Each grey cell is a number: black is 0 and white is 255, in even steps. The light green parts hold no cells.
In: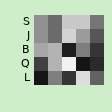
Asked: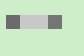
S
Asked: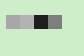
B
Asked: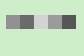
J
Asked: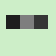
B

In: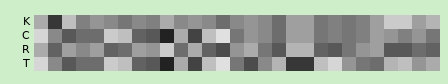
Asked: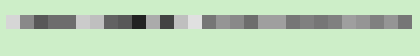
C
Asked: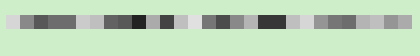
T

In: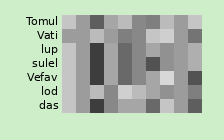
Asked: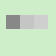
Vati
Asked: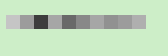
lup
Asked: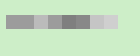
Vati
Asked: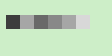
Vefav
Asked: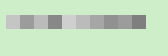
lod
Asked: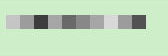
Vefav

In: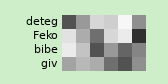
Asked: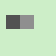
giv
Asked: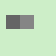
bibe

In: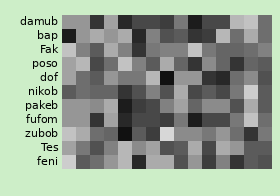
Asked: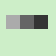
poso
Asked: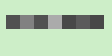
nikob
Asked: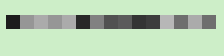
bap
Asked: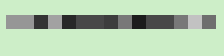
fufom
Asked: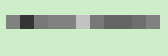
Fak
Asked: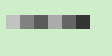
poso
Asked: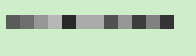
feni

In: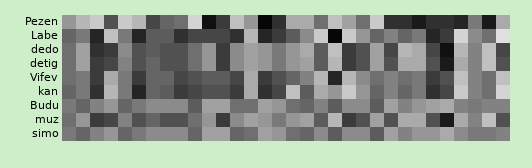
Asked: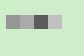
dedo
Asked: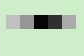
Pezen

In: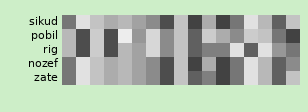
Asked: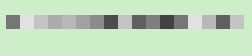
zate
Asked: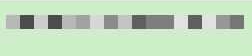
rig
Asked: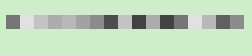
nozef
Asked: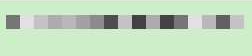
sikud
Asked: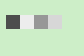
pobil
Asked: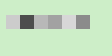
rig

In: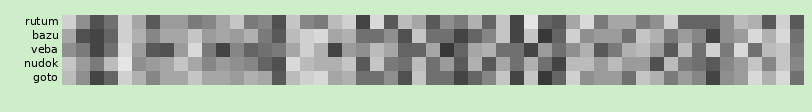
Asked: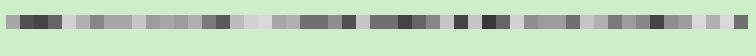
bazu
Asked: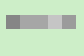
bazu
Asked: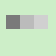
rutum
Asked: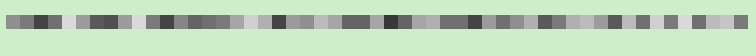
veba
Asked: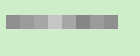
nudok
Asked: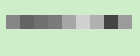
veba

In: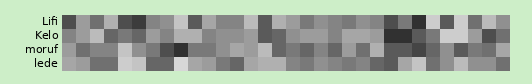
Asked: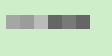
moruf
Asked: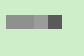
Kelo
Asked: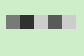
Lifi
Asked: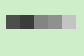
Lifi
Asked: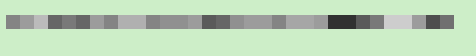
Kelo
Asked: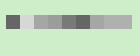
lede
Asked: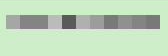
Lifi

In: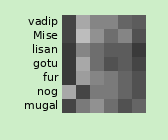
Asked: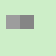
fur
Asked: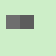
lisan
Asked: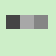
vadip
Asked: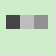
Mise
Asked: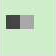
vadip

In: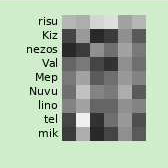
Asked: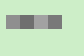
nezos
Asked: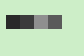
Kiz

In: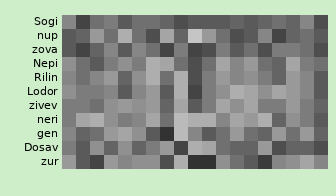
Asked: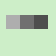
nup
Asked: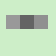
Rilin

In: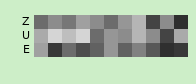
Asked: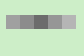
Z
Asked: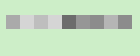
U
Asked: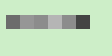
U

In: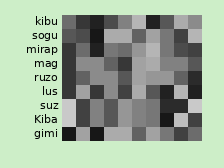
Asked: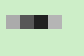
lus
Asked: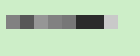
suz
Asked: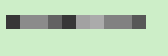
mag

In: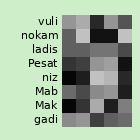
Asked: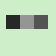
vuli
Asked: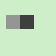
gadi
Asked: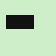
nokam

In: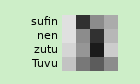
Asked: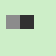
nen
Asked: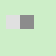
nen
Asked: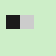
zutu
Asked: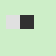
sufin

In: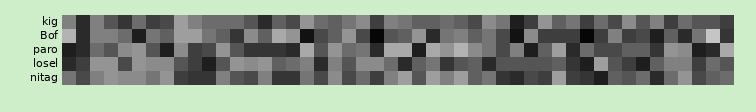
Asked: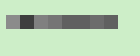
kig
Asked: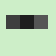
losel
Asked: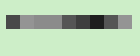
losel
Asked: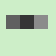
Bof
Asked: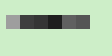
nitag
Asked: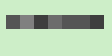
kig
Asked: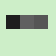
nitag

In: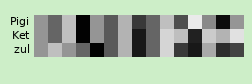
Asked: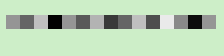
Pigi
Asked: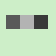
Pigi
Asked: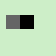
zul
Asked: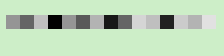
Ket

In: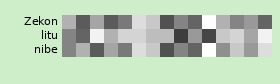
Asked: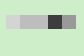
litu
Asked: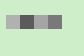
nibe
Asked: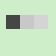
litu
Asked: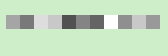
nibe
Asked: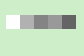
Zekon

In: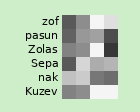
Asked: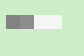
Kuzev
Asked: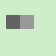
pasun
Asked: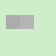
Sepa

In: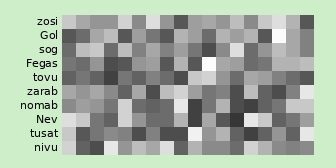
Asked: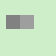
sog
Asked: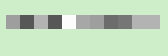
Fegas
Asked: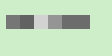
Nev

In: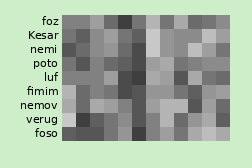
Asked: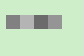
verug
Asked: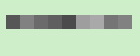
poto

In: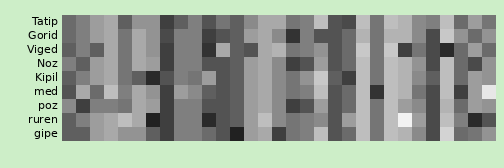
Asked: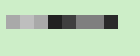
ruren
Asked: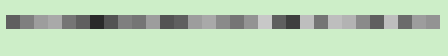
Kipil
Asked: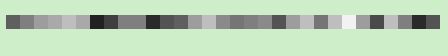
ruren
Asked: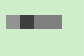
Viged
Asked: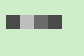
Noz
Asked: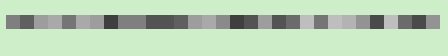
Noz

